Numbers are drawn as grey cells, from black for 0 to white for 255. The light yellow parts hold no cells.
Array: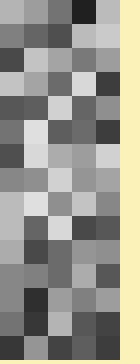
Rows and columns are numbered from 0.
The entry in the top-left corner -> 180
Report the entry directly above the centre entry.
172
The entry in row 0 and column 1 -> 157
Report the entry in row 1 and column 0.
128
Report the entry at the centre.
209
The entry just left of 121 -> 164
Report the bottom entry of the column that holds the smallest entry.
94
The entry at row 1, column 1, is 101
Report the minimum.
32
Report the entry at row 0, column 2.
115
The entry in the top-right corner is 187
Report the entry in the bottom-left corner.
55
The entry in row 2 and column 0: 73
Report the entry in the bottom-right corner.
61
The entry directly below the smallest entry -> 187

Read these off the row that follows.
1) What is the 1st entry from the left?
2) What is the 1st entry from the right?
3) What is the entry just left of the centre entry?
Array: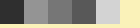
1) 47
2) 211
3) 148

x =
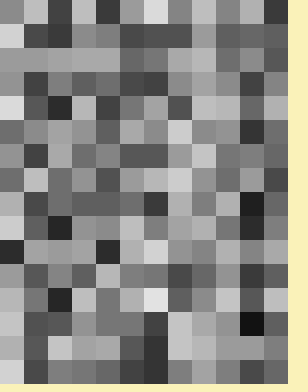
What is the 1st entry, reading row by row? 139
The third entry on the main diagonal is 163
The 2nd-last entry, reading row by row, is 73
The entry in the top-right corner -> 58
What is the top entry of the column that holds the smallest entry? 177
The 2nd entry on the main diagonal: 73
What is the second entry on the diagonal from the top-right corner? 103
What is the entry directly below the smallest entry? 155
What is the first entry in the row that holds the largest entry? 183
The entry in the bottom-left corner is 210
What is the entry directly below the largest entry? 66
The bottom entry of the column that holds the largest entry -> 52
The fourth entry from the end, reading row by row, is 163
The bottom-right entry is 103
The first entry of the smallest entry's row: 196
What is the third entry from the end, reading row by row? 126
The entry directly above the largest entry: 118
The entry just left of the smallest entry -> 147
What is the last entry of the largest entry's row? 190
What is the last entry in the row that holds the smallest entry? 95
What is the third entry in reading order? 66
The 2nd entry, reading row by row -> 190
